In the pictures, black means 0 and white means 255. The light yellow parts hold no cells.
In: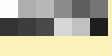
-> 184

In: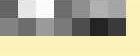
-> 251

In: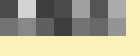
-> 62

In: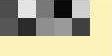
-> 119

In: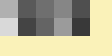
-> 111

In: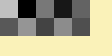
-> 120
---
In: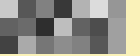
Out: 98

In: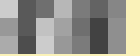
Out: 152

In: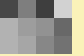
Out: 178

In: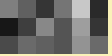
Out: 23

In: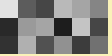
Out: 41

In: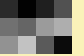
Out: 113

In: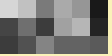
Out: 69

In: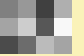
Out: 164

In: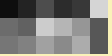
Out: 108
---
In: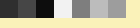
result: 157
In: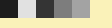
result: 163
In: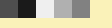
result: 129
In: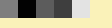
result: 227
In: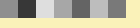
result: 121
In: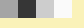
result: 250
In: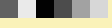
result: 215
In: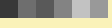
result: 153
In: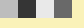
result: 105
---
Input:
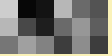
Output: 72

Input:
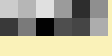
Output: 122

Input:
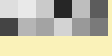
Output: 181

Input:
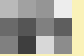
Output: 85

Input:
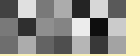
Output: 47

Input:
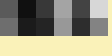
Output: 27
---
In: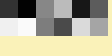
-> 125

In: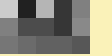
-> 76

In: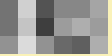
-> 62

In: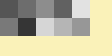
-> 214

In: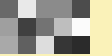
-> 115

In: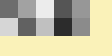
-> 192

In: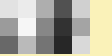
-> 135
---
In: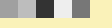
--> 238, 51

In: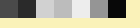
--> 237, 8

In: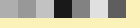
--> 224, 25

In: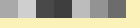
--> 207, 62

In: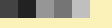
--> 191, 34

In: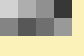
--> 210, 55

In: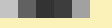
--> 195, 51

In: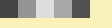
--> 221, 69
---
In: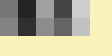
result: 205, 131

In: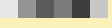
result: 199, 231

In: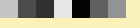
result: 147, 196

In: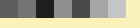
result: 197, 94

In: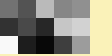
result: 144, 249

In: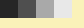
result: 232, 38

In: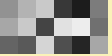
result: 124, 100

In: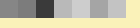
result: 195, 134
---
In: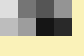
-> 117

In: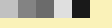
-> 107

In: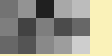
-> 32

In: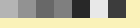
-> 40

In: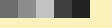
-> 194

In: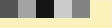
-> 21
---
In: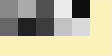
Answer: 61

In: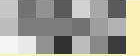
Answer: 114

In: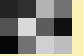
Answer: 217

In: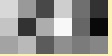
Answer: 248

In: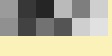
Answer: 84

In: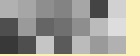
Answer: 142
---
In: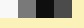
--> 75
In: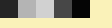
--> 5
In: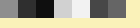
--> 101
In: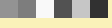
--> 49
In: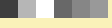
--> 153
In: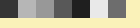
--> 109
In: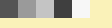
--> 247
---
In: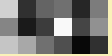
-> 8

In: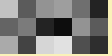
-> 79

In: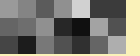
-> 101

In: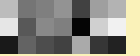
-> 54

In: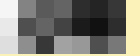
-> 79

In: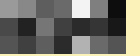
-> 106

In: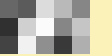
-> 57

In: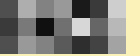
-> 67

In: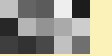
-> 193

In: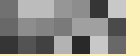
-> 200
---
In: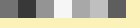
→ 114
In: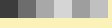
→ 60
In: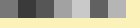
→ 119
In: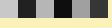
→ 200
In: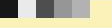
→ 23
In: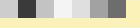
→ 205
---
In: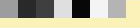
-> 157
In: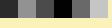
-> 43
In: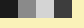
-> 27
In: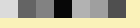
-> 219
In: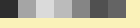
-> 46
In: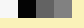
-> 247
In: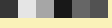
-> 54
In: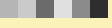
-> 181
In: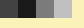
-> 65
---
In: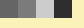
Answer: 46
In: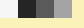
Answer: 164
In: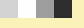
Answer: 45
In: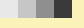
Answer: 58
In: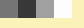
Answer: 253
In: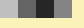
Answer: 132
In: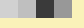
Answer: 152
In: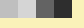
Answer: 46
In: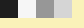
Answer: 213
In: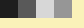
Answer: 150
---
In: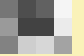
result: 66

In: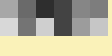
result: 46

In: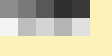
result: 88

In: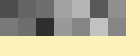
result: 110

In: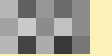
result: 140

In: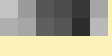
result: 85
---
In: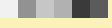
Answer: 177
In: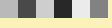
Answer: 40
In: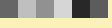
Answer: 214
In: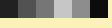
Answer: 198
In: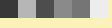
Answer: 138
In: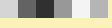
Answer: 152
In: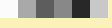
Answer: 136
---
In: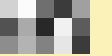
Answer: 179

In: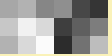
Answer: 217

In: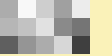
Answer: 149

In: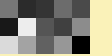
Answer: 163

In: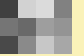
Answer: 138

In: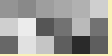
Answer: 225
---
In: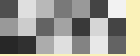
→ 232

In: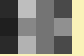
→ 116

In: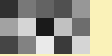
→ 58

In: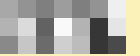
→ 54

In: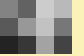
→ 163

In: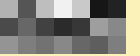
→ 94
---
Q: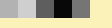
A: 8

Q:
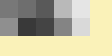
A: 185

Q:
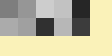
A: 194

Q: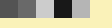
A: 24

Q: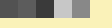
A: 199

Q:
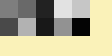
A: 226

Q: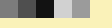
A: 209

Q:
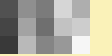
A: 214

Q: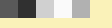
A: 250
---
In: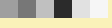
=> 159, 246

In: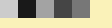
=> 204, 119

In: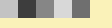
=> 195, 111

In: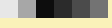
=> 231, 115

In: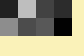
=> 33, 2

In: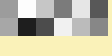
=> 156, 135

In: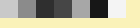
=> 201, 244
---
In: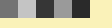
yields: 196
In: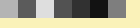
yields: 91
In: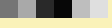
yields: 169
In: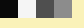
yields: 245
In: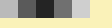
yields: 90
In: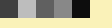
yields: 189
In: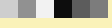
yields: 145
